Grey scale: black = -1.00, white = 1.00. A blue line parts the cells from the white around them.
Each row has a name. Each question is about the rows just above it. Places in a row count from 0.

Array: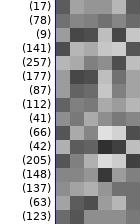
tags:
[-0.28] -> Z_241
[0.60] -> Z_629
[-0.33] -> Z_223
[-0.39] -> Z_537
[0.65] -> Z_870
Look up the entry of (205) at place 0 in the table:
Z_223
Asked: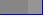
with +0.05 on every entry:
[0.10 0.10 0.22]
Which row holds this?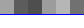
(63)
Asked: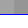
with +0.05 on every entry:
[0.33 0.22]

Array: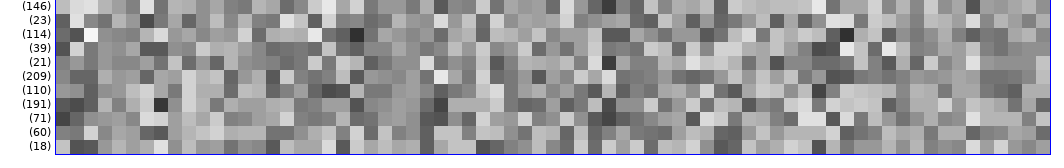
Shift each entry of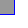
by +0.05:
[0.24]
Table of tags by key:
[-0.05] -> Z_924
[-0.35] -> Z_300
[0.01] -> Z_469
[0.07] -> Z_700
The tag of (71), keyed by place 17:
Z_469
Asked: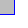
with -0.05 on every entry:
[0.43]
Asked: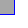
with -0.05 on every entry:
[0.26]
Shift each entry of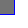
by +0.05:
[-0.05]
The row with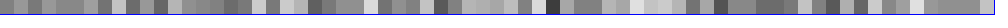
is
(21)

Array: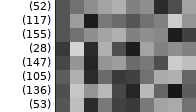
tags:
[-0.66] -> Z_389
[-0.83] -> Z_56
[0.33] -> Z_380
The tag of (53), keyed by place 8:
Z_380
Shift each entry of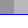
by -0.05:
[0.12 0.39]
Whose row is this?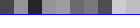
(147)
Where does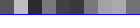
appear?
(53)
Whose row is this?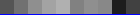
(155)

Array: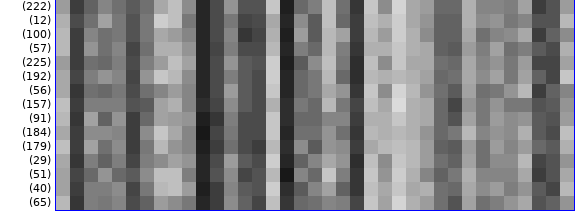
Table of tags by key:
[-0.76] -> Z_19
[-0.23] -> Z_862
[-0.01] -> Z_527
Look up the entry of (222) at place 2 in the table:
Z_862
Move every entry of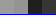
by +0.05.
[ 0.27  0.21 -0.71 -0.53]
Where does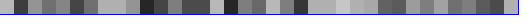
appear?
(57)
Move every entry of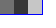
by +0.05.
[-0.07 -0.53  0.60]

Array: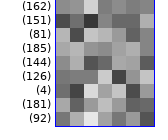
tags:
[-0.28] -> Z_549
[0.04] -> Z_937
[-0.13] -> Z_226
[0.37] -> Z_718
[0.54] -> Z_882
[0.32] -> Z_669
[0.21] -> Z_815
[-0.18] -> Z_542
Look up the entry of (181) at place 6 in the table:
Z_542
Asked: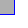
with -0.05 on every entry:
[0.32]
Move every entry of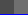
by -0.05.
[-0.45 -0.18]
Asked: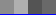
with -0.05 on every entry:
[ 0.05  0.32 -0.39 -0.23]
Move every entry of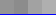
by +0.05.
[0.21 0.15 0.32 0.42]

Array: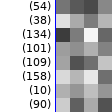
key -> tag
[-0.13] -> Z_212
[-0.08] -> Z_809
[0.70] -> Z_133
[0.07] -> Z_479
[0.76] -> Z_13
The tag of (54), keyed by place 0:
Z_809
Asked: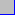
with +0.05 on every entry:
[0.54]
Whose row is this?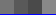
(54)

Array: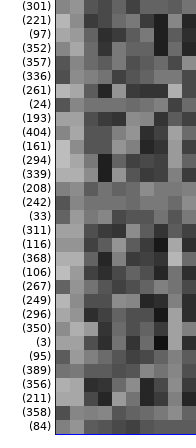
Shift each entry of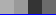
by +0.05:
[ 0.42  0.26 -0.54 -0.11]
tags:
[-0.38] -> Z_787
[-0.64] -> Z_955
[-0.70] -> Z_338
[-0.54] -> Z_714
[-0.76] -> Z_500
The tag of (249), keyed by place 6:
Z_338
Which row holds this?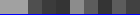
(311)

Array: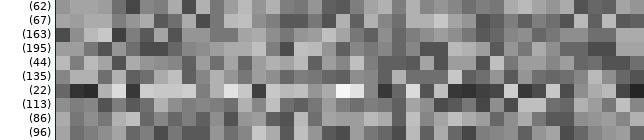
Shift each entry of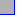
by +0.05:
[0.44]
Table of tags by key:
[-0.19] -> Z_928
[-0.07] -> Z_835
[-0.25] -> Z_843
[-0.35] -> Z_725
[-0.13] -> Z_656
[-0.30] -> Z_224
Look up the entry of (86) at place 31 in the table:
Z_928

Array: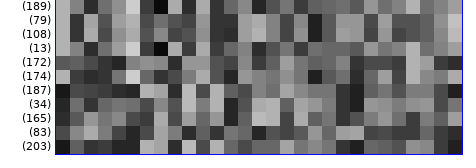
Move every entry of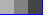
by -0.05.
[ 0.35 -0.03 -0.52]
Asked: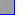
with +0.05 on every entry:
[0.29]
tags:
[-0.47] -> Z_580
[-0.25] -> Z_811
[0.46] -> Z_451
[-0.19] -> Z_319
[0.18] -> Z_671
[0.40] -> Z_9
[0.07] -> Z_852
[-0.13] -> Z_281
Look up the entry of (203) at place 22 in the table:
Z_319
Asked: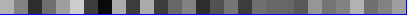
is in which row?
(13)
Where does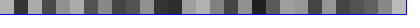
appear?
(108)
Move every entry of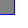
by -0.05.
[-0.03]
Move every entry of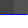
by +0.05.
[-0.42 -0.31]

